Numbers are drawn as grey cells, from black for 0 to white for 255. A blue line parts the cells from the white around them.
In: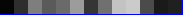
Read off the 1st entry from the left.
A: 5
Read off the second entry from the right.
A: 26
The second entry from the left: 46
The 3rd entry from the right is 75

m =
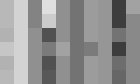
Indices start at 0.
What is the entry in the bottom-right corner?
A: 137
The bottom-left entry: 184
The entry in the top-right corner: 162
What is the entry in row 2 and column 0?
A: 178
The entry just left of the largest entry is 131
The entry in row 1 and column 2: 131
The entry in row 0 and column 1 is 211
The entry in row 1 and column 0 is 184
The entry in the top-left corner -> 184
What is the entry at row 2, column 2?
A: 144
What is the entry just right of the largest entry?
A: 144

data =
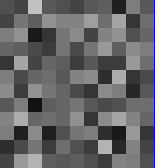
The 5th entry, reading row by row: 80
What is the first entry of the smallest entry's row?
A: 88
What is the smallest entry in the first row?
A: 31
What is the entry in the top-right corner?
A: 88
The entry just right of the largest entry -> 88
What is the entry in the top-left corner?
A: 80
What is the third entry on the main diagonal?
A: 25
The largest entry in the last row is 179
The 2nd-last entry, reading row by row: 125
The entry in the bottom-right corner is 80
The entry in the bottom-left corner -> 68
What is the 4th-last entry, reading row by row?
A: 60
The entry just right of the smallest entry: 94
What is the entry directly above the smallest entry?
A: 145
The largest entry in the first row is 194
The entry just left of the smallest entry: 125
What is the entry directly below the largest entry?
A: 94
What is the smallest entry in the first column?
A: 46
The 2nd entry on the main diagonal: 117

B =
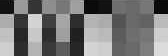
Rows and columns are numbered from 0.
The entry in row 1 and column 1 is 52
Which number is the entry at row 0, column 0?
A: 18
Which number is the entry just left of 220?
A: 125
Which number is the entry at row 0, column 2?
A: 52
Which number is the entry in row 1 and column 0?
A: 172
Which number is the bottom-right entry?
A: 220
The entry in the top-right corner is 11
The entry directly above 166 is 119
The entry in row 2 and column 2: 200
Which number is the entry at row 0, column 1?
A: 153
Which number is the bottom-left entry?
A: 206
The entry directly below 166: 159

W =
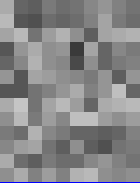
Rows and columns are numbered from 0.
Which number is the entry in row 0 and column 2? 94
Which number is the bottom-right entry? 143
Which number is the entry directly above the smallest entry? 143
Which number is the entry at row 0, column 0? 171
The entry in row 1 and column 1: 86
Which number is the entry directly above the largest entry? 86
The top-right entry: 115
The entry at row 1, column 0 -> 185
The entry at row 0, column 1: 101
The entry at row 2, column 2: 115
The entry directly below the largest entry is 185
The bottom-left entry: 143
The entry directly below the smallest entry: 73
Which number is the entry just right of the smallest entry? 164
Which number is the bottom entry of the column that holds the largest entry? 171
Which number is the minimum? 58
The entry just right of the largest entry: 115
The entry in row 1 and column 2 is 80
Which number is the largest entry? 197
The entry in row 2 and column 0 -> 164

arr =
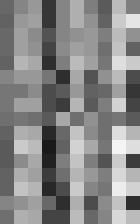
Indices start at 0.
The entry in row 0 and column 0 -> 104
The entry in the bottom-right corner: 187
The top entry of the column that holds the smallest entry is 54
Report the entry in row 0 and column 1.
133
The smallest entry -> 26
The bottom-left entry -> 111
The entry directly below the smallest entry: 33
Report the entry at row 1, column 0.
98
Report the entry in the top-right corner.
126
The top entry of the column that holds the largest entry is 187
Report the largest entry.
244
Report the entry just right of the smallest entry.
98
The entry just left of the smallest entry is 187
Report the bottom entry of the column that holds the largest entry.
216
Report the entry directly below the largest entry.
202
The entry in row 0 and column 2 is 152
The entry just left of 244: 118
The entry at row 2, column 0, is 104
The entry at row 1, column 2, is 160
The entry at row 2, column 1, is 160
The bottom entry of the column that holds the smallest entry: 68
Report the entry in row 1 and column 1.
152

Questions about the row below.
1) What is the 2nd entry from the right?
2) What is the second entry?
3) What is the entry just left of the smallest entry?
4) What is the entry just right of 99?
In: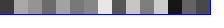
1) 99
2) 169
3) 204
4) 72

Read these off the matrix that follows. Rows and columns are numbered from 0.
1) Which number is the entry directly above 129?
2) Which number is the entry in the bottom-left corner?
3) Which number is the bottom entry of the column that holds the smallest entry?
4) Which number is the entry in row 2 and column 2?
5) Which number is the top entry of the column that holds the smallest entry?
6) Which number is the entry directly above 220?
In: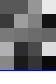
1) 150
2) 135
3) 10
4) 108
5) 233
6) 102
